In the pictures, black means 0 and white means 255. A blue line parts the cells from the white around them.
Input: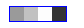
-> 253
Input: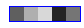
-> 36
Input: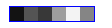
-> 243
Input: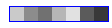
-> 91
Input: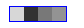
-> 120
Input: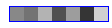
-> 53
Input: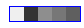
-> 119
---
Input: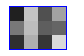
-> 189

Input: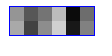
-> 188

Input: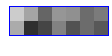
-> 144

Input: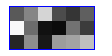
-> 11

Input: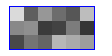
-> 66

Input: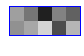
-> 32

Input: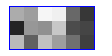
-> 199

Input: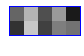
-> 79
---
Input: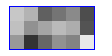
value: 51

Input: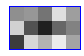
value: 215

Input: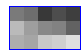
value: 165

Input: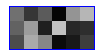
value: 170

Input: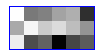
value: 77

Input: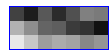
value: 199
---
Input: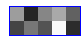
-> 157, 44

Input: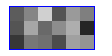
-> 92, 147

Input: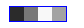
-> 43, 163

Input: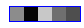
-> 140, 78

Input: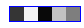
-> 53, 126

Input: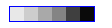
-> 232, 10
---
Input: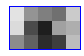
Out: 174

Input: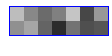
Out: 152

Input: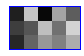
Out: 211

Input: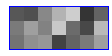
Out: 185

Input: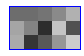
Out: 81

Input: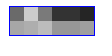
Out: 37
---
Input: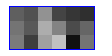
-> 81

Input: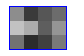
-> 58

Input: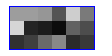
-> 157

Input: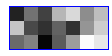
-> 114

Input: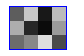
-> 200

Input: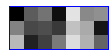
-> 92
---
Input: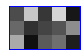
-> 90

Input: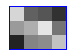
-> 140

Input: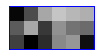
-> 44

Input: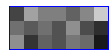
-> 98

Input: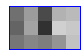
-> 126

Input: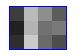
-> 106
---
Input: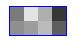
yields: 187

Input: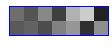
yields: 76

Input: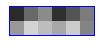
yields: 189

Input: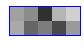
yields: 125

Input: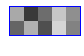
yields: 79

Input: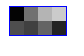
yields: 100

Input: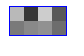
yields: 145

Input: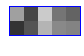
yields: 180
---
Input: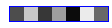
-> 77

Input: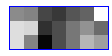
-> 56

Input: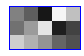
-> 66

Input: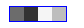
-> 189

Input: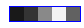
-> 97

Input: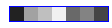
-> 105

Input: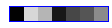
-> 71

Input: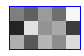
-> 88

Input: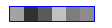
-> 125

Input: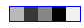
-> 135
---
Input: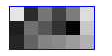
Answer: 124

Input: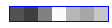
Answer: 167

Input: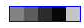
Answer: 7

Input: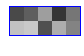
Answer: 53

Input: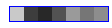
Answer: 118

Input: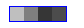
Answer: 54
